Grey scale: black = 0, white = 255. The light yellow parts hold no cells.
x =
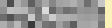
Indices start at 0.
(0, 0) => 159
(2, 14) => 138
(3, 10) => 94
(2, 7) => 203
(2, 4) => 201
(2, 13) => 160
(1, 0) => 144
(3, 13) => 172
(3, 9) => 133
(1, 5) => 117
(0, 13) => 145
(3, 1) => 147
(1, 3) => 182
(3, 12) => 165
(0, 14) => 197
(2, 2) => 119
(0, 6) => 167
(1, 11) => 148

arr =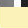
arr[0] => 122
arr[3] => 33
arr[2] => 251

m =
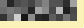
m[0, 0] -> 116
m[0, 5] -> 104
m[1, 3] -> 95
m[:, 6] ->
[130, 138, 34]
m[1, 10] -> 73
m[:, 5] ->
[104, 164, 40]
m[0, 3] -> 85
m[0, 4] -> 69
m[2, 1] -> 110
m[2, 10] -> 77

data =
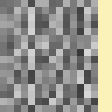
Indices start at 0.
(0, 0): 111
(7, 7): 98
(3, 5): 85
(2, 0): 153
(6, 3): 191
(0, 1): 116
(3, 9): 83
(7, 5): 105
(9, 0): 135
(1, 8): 184
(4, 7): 132
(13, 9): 109
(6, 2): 131
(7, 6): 144
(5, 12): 134
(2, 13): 107
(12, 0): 125
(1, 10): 122
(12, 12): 202
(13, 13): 172
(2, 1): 138
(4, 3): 123
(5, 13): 173
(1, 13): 153
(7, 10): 120
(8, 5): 87
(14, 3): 90
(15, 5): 164
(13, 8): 194
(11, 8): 96
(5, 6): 170
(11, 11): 204
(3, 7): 179
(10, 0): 150
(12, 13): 153
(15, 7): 144
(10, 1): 147

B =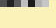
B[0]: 81
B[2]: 91
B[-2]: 176
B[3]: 191

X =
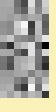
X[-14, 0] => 168
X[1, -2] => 135
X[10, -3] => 131
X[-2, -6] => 175
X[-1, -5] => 189
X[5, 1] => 200
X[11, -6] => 163
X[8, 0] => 118
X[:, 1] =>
[171, 164, 157, 135, 139, 200, 46, 167, 87, 76, 152, 163, 175, 161]
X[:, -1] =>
[206, 193, 104, 92, 103, 229, 2, 214, 64, 43, 144, 185, 225, 54]
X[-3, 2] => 129
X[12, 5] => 111
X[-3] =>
[163, 163, 129, 105, 193, 135, 185]
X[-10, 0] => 148
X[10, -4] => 169
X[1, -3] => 197
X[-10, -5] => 197
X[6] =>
[100, 46, 173, 195, 225, 94, 2]
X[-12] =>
[165, 157, 168, 148, 171, 165, 104]
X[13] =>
[186, 161, 189, 149, 186, 171, 54]
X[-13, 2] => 123
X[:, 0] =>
[168, 165, 165, 145, 148, 178, 100, 169, 118, 116, 154, 163, 170, 186]
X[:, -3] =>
[222, 197, 171, 58, 73, 118, 225, 224, 192, 199, 131, 193, 245, 186]
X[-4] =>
[154, 152, 165, 169, 131, 163, 144]
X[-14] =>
[168, 171, 112, 73, 222, 124, 206]

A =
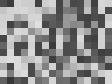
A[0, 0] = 77
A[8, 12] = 72
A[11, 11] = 167
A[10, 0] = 217
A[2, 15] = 200
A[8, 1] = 222
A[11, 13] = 102
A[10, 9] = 194
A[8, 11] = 61
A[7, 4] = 215
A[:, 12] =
[176, 192, 66, 69, 167, 72, 87, 192, 72, 162, 67, 206]
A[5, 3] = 147
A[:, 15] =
[209, 75, 200, 211, 94, 107, 95, 69, 156, 67, 216, 216]
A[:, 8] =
[70, 72, 77, 83, 172, 211, 209, 173, 107, 84, 120, 107]
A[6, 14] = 209
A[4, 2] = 216
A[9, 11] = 194
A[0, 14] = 215
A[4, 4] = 145
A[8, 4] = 195
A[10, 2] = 210
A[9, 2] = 218
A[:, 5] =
[66, 198, 214, 223, 176, 118, 70, 69, 212, 189, 146, 109]
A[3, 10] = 136
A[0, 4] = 204
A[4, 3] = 212
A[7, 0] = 76
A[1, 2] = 213
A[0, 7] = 214
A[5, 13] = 65
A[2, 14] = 72
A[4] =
[214, 128, 216, 212, 145, 176, 203, 65, 172, 108, 71, 193, 167, 77, 208, 94]
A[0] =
[77, 60, 211, 205, 204, 66, 206, 214, 70, 149, 73, 76, 176, 65, 215, 209]
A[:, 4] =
[204, 207, 213, 204, 145, 214, 210, 215, 195, 75, 74, 209]
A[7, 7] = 112

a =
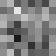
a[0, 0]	154
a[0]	[154, 181, 91, 122, 72, 109, 72, 153]
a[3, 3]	141
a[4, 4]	131
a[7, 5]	100
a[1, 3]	126
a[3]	[181, 123, 64, 141, 130, 163, 111, 156]
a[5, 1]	163
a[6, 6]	68
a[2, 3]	193
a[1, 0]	108
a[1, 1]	127
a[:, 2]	[91, 230, 154, 64, 82, 25, 125, 80]
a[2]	[167, 150, 154, 193, 162, 151, 181, 144]

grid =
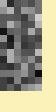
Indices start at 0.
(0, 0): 175
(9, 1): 49
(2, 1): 91
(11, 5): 99
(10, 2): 126
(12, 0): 65
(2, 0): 89
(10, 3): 146
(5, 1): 23
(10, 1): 116
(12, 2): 64
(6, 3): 55
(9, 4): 86
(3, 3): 76
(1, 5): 113
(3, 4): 82
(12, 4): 153
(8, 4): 140
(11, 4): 74
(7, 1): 173
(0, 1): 42
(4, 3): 85
